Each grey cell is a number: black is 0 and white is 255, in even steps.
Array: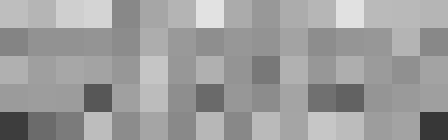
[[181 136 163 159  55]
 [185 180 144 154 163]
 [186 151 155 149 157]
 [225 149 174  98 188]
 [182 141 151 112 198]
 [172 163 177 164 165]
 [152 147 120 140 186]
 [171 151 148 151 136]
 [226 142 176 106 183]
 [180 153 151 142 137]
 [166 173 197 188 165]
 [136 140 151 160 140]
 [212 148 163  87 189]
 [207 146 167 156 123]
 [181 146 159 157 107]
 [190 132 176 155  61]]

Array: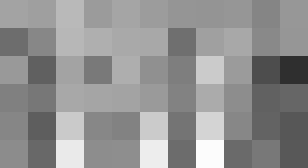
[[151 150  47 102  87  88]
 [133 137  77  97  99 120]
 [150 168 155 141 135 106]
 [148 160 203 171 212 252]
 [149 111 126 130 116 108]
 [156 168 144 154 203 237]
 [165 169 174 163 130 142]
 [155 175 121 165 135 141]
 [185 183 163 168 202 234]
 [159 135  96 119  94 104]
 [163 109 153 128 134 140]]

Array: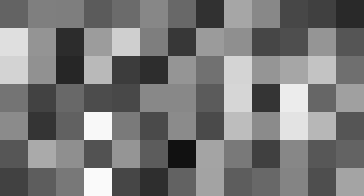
[[ 41  85 111 160  85  99 164]
 [ 64 149 195 102 183  87  78]
 [ 71  78 166 236 227 135 132]
 [136  70 149  52 139  64 104]
 [166 143 212 214 189 121  93]
 [ 49 155 113  91  74 164 163]
 [104  55 149 136 139  17  98]
 [135 126  45 136  74  92  46]
 [107 207  60  72 122 149  70]
 [ 91 156 185  76 248  82 250]
 [126  44  38 104  97 143 120]
 [127 148 145  66  52 170  93]
 [ 99 223 211 116 139  86  65]]

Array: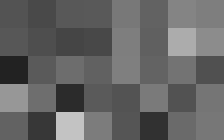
[[126 140  80 117 119]
 [132 172 115  82 106]
 [ 98  96  99 122  49]
 [120 126 127  83  85]
 [ 89  72  97  90 124]
 [ 88  69 109  43 195]
 [ 73  78  90 110  55]
 [ 83  87  34 151  98]]

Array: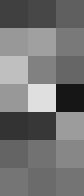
[[ 95 121 102  22 156 135 116]
 [ 71 160 129 223  55 114 107]
 [ 64 152 191 152  51 100 117]]

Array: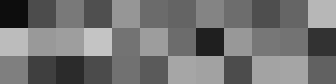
[[183  50  97]
 [101 115 165]
 [ 78 119 163]
 [109 152  76]
 [132  31 162]
 [100 108 166]
 [107 157  90]
 [150 115 113]
 [ 79 196  75]
 [121 158  43]
 [ 76 153  63]
 [ 13 188 127]]

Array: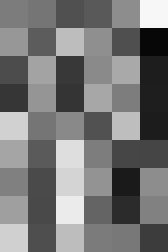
[[247   7  29  30  28  69 141 129  60]
 [141  79 169 125 190  70  26  43 120]
 [ 89 143 138 167  81 125 147 100 123]
 [ 80 189  56  52 137 222 212 235 189]
 [117  92 163 149 117  90  74  73  78]
 [124 151  76  54 209 165 128 159 208]]

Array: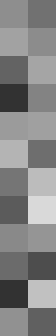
[[113 140 165 131 160 110 188 217 149  77 193  96]
 [142 162  99  50 155 180 117  91 137 107  50 145]]

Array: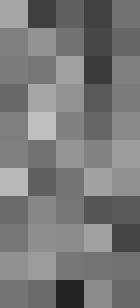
[[114 103 128 124 137 157 144  91  69 114 105]
 [ 66  72  59  89 103 131 163  85 161 115 140]
 [ 97 114 162 146 130 148 117 118 139 119  36]
 [ 63 147 118 167 192 114  96 134 143 155 107]
 [166 127 123 105 126 128 184 106 118 145 117]]
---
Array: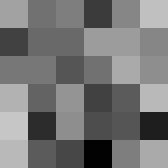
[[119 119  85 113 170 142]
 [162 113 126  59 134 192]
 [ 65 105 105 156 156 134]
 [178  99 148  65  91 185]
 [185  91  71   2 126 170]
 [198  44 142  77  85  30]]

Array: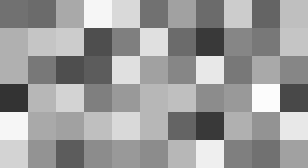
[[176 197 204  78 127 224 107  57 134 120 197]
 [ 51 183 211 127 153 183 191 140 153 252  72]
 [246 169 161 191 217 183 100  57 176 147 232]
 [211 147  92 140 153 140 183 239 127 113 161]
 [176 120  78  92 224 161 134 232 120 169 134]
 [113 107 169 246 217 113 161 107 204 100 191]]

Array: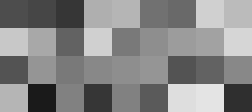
[[200 168  98 208 121 142 156 162 214]
 [ 83 149 121 136 142 149  83  98 136]
 [ 77  70  54 175 181 113 105 208 187]
 [181  26 129  54 129  90 222 228  47]]

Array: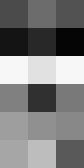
[[247 225 247]
 [166 189  89]
 [158 144 136]
 [ 75 108  82]
 [128  48 121]
 [ 20  40   5]]

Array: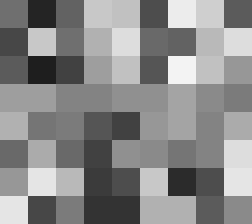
[[151 229 185  59  77 200  43  77 229]
 [ 71 200 111 177 221 105  98 185 221]
 [105 171 105  65 144 138 117 131 221]
 [158 158 131 131 144 144 164 138 123]
 [177 117 123  85  65 151 164 131 171]
 [229  71 123  51  51 177 177  91 138]
 [111  36  98 200 193  77 236 207  91]
 [ 91  30  65 158 193  85 243 193 151]]

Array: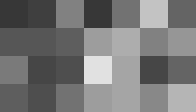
[[ 86  86  94 157 173 129 150]
 [ 94  78 114 157 165 136 181]
 [122  70  78 225 165  70 100]
 [ 55  63 129  55 114 195 100]]

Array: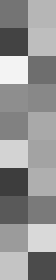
[[155 217]
 [ 67 190]
 [116 182]
 [ 61 175]
 [129 169]
 [211 163]
 [142 136]
 [ 89 122]
 [243 110]
 [196  75]]
